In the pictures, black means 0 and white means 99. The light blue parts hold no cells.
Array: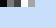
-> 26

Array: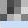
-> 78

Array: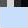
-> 16

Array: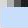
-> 33

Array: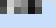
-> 38

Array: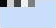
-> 26

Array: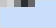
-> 51
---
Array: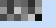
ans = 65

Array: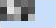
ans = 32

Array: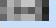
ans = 12

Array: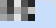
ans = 76

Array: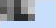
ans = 79

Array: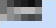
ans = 61
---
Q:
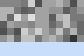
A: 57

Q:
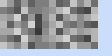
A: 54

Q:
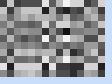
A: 24

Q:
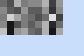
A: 69

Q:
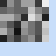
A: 62

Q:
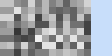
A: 61

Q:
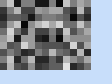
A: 49

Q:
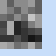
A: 54

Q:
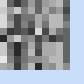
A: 66
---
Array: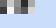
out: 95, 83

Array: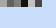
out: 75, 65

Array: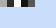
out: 98, 67

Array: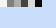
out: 95, 84

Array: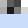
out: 99, 83

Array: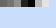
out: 88, 72

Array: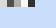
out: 96, 85
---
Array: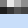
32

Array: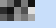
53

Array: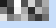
94

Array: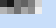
44

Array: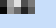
42

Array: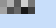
40

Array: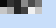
14

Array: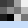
45

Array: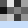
51

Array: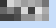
35
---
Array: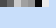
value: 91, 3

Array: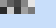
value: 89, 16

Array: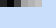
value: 75, 2

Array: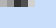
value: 81, 20

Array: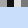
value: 86, 7

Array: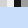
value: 93, 9
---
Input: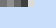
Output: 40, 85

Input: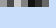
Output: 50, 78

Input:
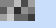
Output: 17, 78

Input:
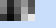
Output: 36, 90

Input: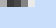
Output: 28, 91

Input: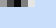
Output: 4, 89

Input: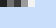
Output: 23, 94

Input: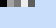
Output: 47, 92

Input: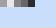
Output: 51, 90

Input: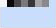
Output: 47, 95
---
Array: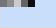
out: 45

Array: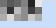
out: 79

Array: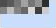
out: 73

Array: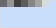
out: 58

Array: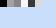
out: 63

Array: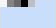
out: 51
